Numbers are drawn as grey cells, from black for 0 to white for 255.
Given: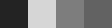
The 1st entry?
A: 35
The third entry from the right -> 214
